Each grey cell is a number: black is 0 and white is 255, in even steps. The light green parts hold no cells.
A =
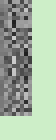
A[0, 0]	138
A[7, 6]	99
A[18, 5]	77
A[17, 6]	111
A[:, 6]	[166, 75, 195, 152, 52, 155, 168, 99, 99, 117, 89, 190, 46, 32, 112, 127, 47, 111, 93, 43, 68, 182, 53, 187, 183, 44, 180, 66, 175]
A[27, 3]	181
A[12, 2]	130
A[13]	[121, 119, 144, 95, 82, 147, 32, 155]
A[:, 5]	[75, 139, 88, 155, 142, 158, 154, 108, 131, 88, 140, 84, 136, 147, 94, 87, 144, 76, 77, 138, 145, 113, 151, 117, 96, 142, 94, 108, 126]
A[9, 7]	62
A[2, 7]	89
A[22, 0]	113
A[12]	[127, 130, 130, 101, 96, 136, 46, 158]
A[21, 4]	182
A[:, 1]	[154, 133, 130, 118, 120, 145, 134, 70, 160, 86, 141, 153, 130, 119, 74, 90, 123, 107, 127, 107, 133, 165, 114, 164, 151, 130, 148, 77, 152]
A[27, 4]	63
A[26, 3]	139
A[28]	[109, 152, 130, 78, 171, 126, 175, 152]
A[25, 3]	88
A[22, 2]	151
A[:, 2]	[63, 141, 85, 171, 141, 171, 169, 108, 131, 81, 142, 76, 130, 144, 89, 81, 141, 64, 59, 135, 146, 111, 151, 117, 92, 138, 90, 103, 130]
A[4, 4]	91
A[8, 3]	46
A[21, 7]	146
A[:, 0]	[138, 128, 120, 96, 122, 89, 95, 133, 126, 137, 120, 124, 127, 121, 140, 135, 121, 149, 149, 126, 114, 110, 113, 113, 125, 121, 121, 133, 109]
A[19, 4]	79
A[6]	[95, 134, 169, 40, 156, 154, 168, 156]

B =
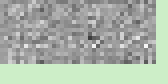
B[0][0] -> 166
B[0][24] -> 129
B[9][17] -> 207
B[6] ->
[143, 147, 160, 163, 190, 143, 181, 185, 173, 193, 167, 181, 134, 120, 161, 156, 140, 136, 131, 125, 145, 161, 120, 184, 123, 149, 166, 179, 137, 130, 197, 142, 145, 145, 137, 187, 172, 163, 153]
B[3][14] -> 172
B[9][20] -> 161
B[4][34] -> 175
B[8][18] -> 115
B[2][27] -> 167
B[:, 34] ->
[118, 166, 157, 153, 175, 99, 137, 154, 169, 229, 132, 176, 148, 182, 107, 147]
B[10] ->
[167, 155, 167, 170, 153, 135, 148, 145, 120, 121, 139, 150, 156, 147, 164, 183, 141, 165, 155, 137, 193, 155, 167, 133, 205, 108, 154, 152, 160, 156, 139, 171, 201, 126, 132, 148, 158, 189, 199]
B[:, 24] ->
[129, 168, 192, 200, 180, 136, 123, 153, 147, 105, 205, 98, 158, 152, 141, 159]
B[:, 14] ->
[126, 174, 178, 172, 177, 122, 161, 156, 174, 167, 164, 143, 162, 181, 136, 163]
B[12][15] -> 164
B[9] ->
[159, 202, 114, 149, 179, 108, 163, 138, 185, 152, 117, 116, 199, 183, 167, 129, 148, 207, 151, 148, 161, 161, 61, 93, 105, 188, 156, 132, 171, 134, 207, 116, 150, 196, 229, 137, 125, 154, 149]
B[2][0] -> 156
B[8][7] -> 199
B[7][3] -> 142
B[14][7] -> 172
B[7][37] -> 164
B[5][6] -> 178
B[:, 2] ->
[150, 161, 182, 187, 131, 155, 160, 153, 155, 114, 167, 139, 189, 198, 194, 208]
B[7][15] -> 145
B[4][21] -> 155
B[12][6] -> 155
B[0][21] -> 135
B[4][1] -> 154
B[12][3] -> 162
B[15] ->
[159, 159, 208, 186, 129, 204, 144, 180, 187, 117, 92, 145, 136, 159, 163, 157, 141, 173, 115, 128, 185, 158, 154, 123, 159, 178, 143, 137, 130, 151, 128, 98, 107, 152, 147, 193, 90, 195, 113]
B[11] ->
[150, 153, 139, 184, 195, 146, 231, 174, 153, 216, 189, 206, 167, 119, 143, 170, 150, 187, 198, 148, 123, 197, 153, 241, 98, 170, 167, 198, 156, 163, 225, 188, 143, 156, 176, 140, 246, 127, 161]
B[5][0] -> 164
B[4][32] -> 178

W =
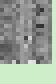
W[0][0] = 116
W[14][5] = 155
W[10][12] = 116
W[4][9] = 145
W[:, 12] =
[116, 148, 117, 137, 125, 120, 118, 116, 129, 108, 116, 138, 129, 120, 126, 152]
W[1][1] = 137
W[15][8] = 220
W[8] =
[111, 148, 141, 124, 125, 153, 145, 154, 126, 87, 106, 134, 129]
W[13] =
[115, 103, 110, 120, 132, 155, 142, 142, 97, 136, 136, 145, 120]
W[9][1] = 118
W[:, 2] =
[111, 124, 141, 130, 98, 118, 151, 132, 141, 140, 112, 96, 89, 110, 116, 121]
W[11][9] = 124
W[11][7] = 125
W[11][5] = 154
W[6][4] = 143
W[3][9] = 76
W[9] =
[164, 118, 140, 126, 170, 162, 68, 207, 103, 134, 137, 139, 108]
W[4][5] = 168
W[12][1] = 95
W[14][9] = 102
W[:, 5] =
[166, 155, 149, 151, 168, 171, 155, 151, 153, 162, 158, 154, 155, 155, 155, 160]
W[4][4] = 117
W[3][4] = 107
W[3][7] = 153
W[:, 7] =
[154, 162, 142, 153, 146, 172, 161, 146, 154, 207, 168, 125, 135, 142, 132, 227]
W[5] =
[131, 120, 118, 126, 143, 171, 129, 172, 104, 139, 151, 146, 120]
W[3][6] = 142
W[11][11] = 159
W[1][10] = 129
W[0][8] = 104
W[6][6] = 141
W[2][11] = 139

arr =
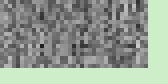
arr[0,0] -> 122
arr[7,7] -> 130
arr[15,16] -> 102
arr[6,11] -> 128
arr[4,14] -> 84
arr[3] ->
[152, 157, 119, 108, 153, 127, 142, 129, 114, 120, 58, 126, 112, 131, 95, 130, 107, 105, 144, 126, 146, 98, 124, 158, 118, 126, 116, 71, 165, 76, 165, 178, 113, 100, 124, 163, 129]
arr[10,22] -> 104
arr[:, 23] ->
[156, 144, 129, 158, 136, 134, 156, 126, 103, 93, 119, 104, 95, 97, 170, 163, 99]
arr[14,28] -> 79
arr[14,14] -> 159
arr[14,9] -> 109
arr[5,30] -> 144
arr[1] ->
[144, 106, 168, 86, 143, 140, 110, 111, 94, 148, 123, 133, 85, 108, 101, 96, 154, 169, 80, 77, 114, 79, 88, 144, 144, 127, 135, 91, 158, 126, 79, 192, 80, 189, 67, 101, 114]
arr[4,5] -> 115
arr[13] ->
[114, 135, 114, 114, 99, 134, 106, 173, 125, 163, 68, 148, 145, 98, 142, 150, 145, 126, 60, 126, 79, 107, 114, 97, 127, 129, 123, 116, 97, 126, 120, 121, 108, 82, 166, 152, 127]
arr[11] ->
[97, 174, 94, 83, 114, 174, 103, 181, 96, 176, 31, 152, 147, 90, 166, 146, 144, 130, 48, 125, 55, 59, 91, 104, 105, 120, 149, 152, 97, 114, 104, 90, 58, 63, 203, 120, 98]
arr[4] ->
[154, 177, 137, 105, 154, 115, 125, 104, 144, 102, 52, 114, 139, 141, 84, 144, 95, 100, 114, 129, 151, 81, 102, 136, 124, 157, 155, 82, 172, 72, 173, 161, 151, 128, 126, 148, 110]
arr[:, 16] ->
[126, 154, 115, 107, 95, 158, 122, 104, 152, 147, 138, 144, 146, 145, 97, 102, 156]
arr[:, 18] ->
[125, 80, 100, 144, 114, 153, 123, 107, 104, 110, 123, 48, 87, 60, 135, 139, 100]
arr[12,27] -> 91
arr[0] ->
[122, 168, 100, 86, 143, 84, 104, 93, 151, 148, 145, 125, 89, 89, 160, 121, 126, 152, 125, 83, 114, 86, 126, 156, 117, 164, 138, 73, 138, 130, 168, 165, 126, 146, 52, 107, 158]
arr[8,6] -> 133
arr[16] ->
[114, 179, 175, 116, 74, 152, 133, 161, 95, 117, 176, 90, 149, 121, 115, 132, 156, 115, 100, 159, 73, 155, 114, 99, 113, 147, 133, 154, 104, 85, 135, 123, 94, 139, 138, 124, 101]
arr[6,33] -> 138
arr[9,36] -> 164
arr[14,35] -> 136
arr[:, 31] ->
[165, 192, 185, 178, 161, 98, 159, 180, 123, 176, 121, 90, 158, 121, 100, 110, 123]
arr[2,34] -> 80

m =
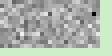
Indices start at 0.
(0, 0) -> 176
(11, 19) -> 149
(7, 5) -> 195
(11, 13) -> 177
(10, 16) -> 97
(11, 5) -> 187
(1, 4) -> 188
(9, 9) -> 175
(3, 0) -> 155
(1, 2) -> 193
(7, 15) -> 147
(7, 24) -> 153
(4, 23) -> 146
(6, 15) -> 135
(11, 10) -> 181
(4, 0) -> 164
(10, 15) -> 181
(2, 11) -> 167
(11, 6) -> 206
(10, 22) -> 134
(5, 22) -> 145
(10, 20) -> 206
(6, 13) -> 175
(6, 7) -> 169
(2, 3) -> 209
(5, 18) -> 177
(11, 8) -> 149
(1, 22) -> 170
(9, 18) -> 175
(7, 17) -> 202
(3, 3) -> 176
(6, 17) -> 165
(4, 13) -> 188
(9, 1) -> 150
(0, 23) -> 156
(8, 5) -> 242
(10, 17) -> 166

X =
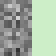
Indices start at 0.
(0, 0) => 132
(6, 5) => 123
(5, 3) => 156
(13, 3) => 147
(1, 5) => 116
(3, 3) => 155
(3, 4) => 89
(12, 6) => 99
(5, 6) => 117
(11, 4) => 151
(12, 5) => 153
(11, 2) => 181
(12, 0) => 167
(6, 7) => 165
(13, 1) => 89
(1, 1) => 160
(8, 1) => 169
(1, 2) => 200
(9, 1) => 138
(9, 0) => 146
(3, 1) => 97
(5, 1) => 98
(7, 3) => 119
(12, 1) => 117
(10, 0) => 133
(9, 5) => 154
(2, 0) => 102
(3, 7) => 164
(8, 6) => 140
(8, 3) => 110
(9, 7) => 131
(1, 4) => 181
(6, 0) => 146
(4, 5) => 129
